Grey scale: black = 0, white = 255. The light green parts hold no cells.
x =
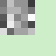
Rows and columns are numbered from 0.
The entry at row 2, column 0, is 89
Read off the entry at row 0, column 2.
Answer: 148
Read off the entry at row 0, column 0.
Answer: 117
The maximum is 252
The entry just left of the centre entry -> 221
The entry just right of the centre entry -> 163
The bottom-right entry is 192

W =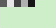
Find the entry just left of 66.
231
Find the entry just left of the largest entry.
92

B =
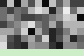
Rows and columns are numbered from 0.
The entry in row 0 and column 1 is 193
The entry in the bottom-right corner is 110
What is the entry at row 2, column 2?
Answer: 110
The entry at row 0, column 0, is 36
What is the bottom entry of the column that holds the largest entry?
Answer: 137
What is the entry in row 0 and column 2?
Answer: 23
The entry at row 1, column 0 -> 110
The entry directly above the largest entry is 166
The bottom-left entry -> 221
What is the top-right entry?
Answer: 66
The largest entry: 237
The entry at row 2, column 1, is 151
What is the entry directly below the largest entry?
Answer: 208

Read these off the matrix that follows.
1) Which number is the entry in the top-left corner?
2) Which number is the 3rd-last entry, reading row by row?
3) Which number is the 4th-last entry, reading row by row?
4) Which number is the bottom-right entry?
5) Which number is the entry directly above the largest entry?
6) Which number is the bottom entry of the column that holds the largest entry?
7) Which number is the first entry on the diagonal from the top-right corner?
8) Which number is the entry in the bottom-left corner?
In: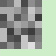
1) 99
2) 198
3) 99
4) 142
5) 99
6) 223
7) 115
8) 99

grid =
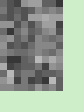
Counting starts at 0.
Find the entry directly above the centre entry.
82
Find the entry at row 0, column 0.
108
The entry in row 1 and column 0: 120
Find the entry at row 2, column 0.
96
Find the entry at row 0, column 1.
82
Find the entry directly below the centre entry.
120
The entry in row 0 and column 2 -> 67
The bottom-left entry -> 135
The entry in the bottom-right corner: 96
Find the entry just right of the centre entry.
135
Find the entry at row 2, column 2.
108
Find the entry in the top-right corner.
55

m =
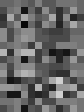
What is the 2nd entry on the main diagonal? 115
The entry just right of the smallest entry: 102
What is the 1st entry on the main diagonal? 102
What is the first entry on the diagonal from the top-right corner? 102
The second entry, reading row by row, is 102
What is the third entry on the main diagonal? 88
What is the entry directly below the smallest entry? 140
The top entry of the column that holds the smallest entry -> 102
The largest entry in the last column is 168
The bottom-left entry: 74
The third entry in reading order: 115
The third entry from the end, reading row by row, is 88
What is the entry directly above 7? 168
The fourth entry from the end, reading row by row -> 48
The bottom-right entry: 115
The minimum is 7
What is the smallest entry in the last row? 21
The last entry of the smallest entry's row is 115
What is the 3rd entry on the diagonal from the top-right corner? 140
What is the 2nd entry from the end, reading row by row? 152

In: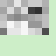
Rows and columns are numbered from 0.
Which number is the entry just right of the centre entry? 164
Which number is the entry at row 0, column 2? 230
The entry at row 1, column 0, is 164
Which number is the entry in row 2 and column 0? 190
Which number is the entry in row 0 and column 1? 176
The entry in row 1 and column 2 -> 164
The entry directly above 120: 202
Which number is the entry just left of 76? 202
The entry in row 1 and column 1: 218
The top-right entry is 176
